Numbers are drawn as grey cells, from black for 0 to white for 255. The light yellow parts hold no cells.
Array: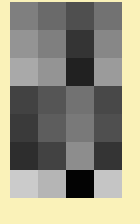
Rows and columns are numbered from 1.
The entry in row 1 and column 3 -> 79
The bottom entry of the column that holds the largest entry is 203
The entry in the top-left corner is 127
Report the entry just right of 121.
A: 79
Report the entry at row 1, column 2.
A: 106
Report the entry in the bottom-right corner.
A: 197
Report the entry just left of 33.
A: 148
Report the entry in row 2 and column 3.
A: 52
